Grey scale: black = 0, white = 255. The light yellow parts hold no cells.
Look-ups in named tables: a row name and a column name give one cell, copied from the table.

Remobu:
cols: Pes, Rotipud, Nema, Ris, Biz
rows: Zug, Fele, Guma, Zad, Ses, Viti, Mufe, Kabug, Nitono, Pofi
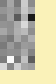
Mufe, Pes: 122
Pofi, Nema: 207
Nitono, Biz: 93
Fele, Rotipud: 158
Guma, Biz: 26
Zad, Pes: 147
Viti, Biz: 174

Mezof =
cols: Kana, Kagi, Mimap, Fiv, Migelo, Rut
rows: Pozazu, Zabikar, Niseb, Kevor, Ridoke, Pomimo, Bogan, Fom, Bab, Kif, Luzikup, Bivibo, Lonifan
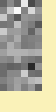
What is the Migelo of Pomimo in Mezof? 129
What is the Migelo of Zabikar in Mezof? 216
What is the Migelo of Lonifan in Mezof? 152
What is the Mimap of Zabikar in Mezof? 250
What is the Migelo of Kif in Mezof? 41
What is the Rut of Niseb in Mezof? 137
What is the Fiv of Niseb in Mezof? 149
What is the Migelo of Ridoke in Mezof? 100
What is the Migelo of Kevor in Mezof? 125

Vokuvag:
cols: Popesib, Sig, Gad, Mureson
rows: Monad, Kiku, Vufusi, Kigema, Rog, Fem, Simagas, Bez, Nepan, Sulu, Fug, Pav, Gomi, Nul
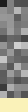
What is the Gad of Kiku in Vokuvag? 183
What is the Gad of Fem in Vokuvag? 98
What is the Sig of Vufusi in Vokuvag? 150
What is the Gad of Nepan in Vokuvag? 103
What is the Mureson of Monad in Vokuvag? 79
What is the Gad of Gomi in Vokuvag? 142
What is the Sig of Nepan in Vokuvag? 118
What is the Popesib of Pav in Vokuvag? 94
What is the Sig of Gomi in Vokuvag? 173
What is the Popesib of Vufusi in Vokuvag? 152
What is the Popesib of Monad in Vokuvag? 28
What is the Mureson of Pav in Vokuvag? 97
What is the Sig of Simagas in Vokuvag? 112
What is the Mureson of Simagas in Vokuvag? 187
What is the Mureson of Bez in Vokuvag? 123
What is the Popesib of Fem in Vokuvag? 79
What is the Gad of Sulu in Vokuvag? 179
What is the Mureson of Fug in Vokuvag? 183
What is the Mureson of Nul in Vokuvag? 83
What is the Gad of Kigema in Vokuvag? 117

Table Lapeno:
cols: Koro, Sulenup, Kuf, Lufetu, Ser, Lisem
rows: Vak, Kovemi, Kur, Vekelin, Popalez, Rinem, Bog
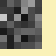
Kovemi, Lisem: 62
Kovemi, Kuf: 29
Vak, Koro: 53
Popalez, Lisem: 92
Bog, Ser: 78
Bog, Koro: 75
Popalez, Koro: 26
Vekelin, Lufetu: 50
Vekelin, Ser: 63
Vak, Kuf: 73
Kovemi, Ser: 75
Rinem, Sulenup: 32
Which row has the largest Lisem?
Kur

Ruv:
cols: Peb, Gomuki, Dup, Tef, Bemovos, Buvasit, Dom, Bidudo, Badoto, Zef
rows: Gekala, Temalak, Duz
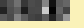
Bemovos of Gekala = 76
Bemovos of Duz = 68
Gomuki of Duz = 75
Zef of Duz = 151
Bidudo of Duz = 34
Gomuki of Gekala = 85
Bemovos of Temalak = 72
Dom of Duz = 91
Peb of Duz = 91
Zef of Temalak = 67
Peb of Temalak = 35
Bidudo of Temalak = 3

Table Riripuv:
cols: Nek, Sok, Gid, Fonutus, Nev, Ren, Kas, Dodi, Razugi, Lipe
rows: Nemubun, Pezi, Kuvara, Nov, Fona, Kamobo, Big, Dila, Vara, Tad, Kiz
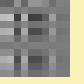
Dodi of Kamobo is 134
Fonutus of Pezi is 129
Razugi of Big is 125
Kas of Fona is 101
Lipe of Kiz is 123
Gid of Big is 127
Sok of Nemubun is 98
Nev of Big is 127
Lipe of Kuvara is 117
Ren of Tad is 95
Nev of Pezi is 119
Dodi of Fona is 152
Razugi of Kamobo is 121
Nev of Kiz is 110

